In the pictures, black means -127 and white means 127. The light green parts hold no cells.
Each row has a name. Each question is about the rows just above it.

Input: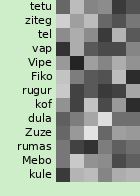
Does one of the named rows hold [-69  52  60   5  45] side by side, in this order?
yes
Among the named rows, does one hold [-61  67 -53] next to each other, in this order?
yes
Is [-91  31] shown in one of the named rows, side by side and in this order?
yes

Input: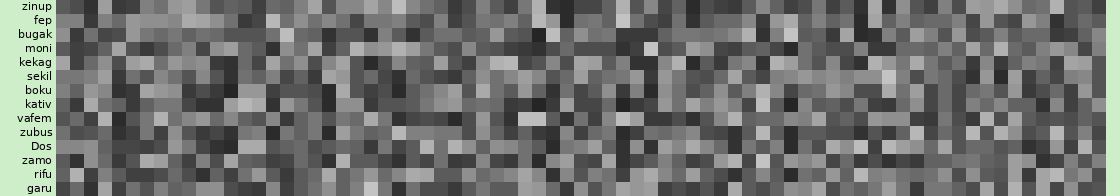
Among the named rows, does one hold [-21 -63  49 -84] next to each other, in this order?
yes
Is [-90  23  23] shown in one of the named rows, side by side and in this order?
yes
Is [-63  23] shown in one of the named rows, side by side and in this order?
yes
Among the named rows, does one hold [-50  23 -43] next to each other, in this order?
yes
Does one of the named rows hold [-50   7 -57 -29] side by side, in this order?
no
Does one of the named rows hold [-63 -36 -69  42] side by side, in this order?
no
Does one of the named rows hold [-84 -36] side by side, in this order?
yes

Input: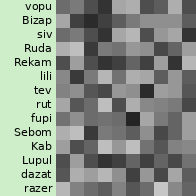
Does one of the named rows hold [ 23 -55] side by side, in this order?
yes
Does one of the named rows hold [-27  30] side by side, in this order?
yes
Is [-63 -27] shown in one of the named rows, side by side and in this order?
yes
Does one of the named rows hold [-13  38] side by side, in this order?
no

